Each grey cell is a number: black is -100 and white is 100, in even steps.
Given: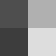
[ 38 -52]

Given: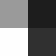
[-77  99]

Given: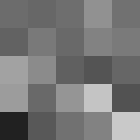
[-11   2 -25 -18 -74]

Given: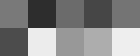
[-9 36]

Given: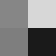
[69 -1]

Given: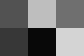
[-13 -94]

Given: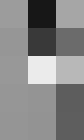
[ 30 -55  19]

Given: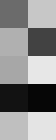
[56 38]

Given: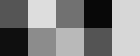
[ 69 -34]
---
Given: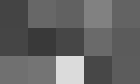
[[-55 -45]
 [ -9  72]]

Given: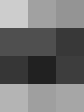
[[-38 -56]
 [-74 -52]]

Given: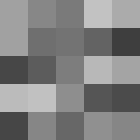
[[-13 -10]
 [-28  -2]]

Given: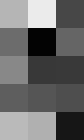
[[-98 -21]
 [-56 -55]]

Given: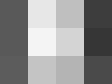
[[91 66]
 [54 41]]

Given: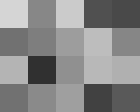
[[ -1  23]
 [-62  13]]

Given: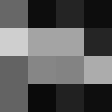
[[29 29]
 [ 5  3]]

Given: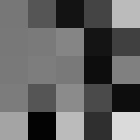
[[-4  4]
 [-2 -5]]

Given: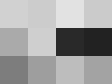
[[ 62 -68]
 [ 24  48]]
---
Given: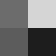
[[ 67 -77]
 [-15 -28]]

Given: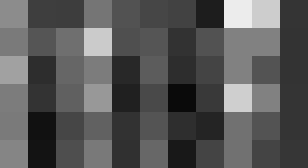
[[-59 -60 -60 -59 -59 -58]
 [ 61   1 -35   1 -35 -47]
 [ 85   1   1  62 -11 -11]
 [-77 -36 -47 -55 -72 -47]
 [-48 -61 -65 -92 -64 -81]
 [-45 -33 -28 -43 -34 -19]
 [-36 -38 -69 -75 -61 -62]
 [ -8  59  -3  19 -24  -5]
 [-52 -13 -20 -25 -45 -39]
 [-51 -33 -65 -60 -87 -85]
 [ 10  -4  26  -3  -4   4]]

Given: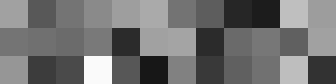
[[ 23  26 -61]
 [ 50 -25  49]
 [-78  -7 -11]
 [-70 -17 -25]
 [-27 -66 -55]
 [-10  29   1]
 [ 33  26 -82]
 [ 24 -66 -32]
 [  8  -5  96]
 [ -9 -16 -42]
 [-31 -12 -53]
 [ 26  -9  18]]

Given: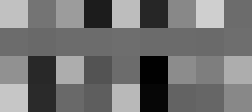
[[-15 -14  36   7]
 [ 62 -17  -1 -20]
 [  7 -16  10 -22]
 [-70 -16 -99 -95]
 [ 48 -14 -15  45]
 [-78 -15 -35 -26]
 [ 22 -15  36 -18]
 [ -9 -18 -69 -67]
 [ 51 -15  14  55]]

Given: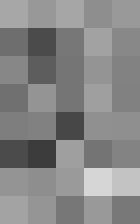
[[ 20   7   2   1  12   3  53  -6]
 [ 11  27  16  25  13  -9  68  20]
 [ 30  -7  -8  -8 -44  25  21  -7]
 [ 19 -41 -27  16   1 -53  11  17]
 [ 31 -14   6 -12  -1 -41  16  28]]

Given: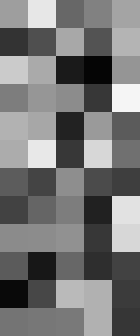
[[ 29  41  17  92 -29 -12 -51  77  69 -48 -54 -58]
 [  1 -35 -96 -57  21  69 -41 -74 -57 -64  39  39]
 [-19  32 -80  10 -73 -57  11  -2  14 -19  46  -5]
 [ 81 -38  33  18  31  82 -47 -21  10 -82 -44  -7]
 [ 24 -60  59  -2  40  35 -28 -48   9 -29 -93  -9]]
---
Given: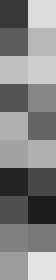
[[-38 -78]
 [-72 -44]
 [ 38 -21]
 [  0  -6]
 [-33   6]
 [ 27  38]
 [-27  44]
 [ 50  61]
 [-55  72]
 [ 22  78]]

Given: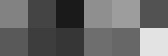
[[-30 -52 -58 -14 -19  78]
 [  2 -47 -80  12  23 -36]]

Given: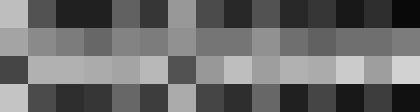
[[ 54 -41 -64 -58 -19 -52  34 -46 -64 -19 -75 -46 -81 -52 -87]
 [ 49 -36 -75 -75 -24 -58  19 -41 -69 -36 -69 -58 -81 -64 -93]
 [ 29   8  -3 -19   3  -3  14  -8  -8  14 -13 -24 -13 -13  -3]
 [-46  39  39  34  29  44 -36  19  49  24  39  34  59  24  65]]

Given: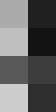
[[ 50 -85]
 [ 34 -75]
 [ 61 -64]
 [-30 -52]]

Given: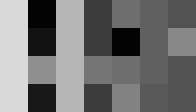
[[ 70 -98  43 -53 -14 -25 -36]
 [ 70 -86  43 -53 -98 -25   7]
 [ 70 -81  43 -53   2 -30 -36]
 [ 70  12  43  -8 -14 -25 -36]]

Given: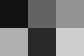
[[ 37 -69  61]
 [-86 -22  16]]

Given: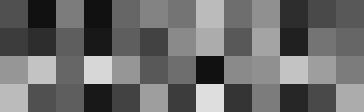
[[-37 -87  -3 -87 -20   3  -9  47 -14  13 -65 -43 -31]
 [-53 -65 -26 -81 -26 -48   8  35 -31  29 -75  -9 -20]
 [ 47 -37 -26 -81 -48  24 -53  74 -59  -3 -70 -43  35]
 [ 18  53 -20  69  18 -31 -14 -87   8  13  53  24  -3]]

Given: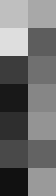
[[ 74 -27]
 [-43 -22]
 [-53 -12]
 [-81   5]
 [-64  16]
 [-87  21]
 [ 50  32]]
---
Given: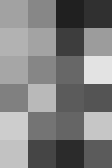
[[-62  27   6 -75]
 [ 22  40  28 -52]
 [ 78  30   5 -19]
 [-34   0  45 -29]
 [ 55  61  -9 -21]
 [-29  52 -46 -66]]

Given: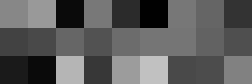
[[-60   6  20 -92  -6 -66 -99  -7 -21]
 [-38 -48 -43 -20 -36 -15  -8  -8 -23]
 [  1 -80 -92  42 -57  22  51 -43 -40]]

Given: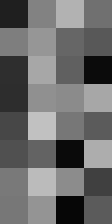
[[-12 -76   2  40]
 [-31  -1  18 -20]
 [-91 -64  31 -25]
 [ 31 -65  13   9]
 [-29 -44  51  -7]
 [ 36 -37 -22 -92]
 [-50  -5  47  10]
 [-29  -7  16 -95]]

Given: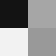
[[ 30 -85]
 [ 20  90]]

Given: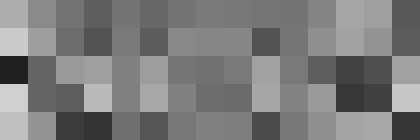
[[-31  36   8 -10 -26  -9 -19  -9  -4  -7  -8  -9   4  30  25]
 [-29  59  24 -15 -35  -5 -28   7   5   6 -35  -8  12  27  15]
 [ 26 -74 -21  21  25   1  23  -8 -11  -5  27  -5 -26 -48 -37]
 [ 56  63 -21 -27  46   0  32   1 -15 -17  31   2  21 -57 -50]
 [-58  50  16 -54 -60 -14 -33  -7   0  -2 -42  -6  12  29  32]]

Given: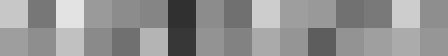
[[ 11  56  -7  78  21  10   4 -62  10 -12  61  24  20 -11  -5  61]
 [ 18  24  11  51   8 -12  41 -57  15   2  33  17 -27  15  25  34]]

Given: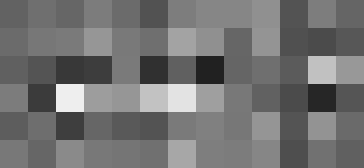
[[-21 -23 -13 -20  -3 -16 -36  -2   5   5  13 -35  -2]
 [-32 -16  -7  -4  18  -5 -13  28  13 -20  16 -37 -41]
 [ 19 -25 -34 -56 -52  -4 -62 -25 -74 -21 -13 -29  51]
 [-33  -3 -54  87  23  18  52  78  25  -6 -24 -41 -70]
 [-17 -27 -14 -51 -20 -30 -35  -4   0  -7  17 -34  15]
 [-25  -6 -20   8  -6  -8 -12  31  -1  -3   5 -39 -11]]

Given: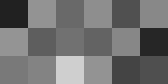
[[  7 -74  15 -18  11 -37]
 [-70  16 -26 -11 -22   6]
 [-38  -5   3  62  15 -47]]

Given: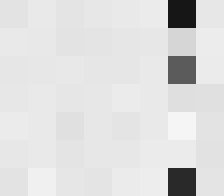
[[ 81  78  83  79  81  83  84 -83]
 [ 85  83  82  78  79  80  81  68]
 [ 84  80  81  82  80  80  83 -29]
 [ 76  81  83  80  81  84  83  75]
 [ 78  84  83  76  81  79  83  92]
 [ 77  81  83  79  81  81  84  84]
 [ 79  78  88  80  79  84  86 -68]]
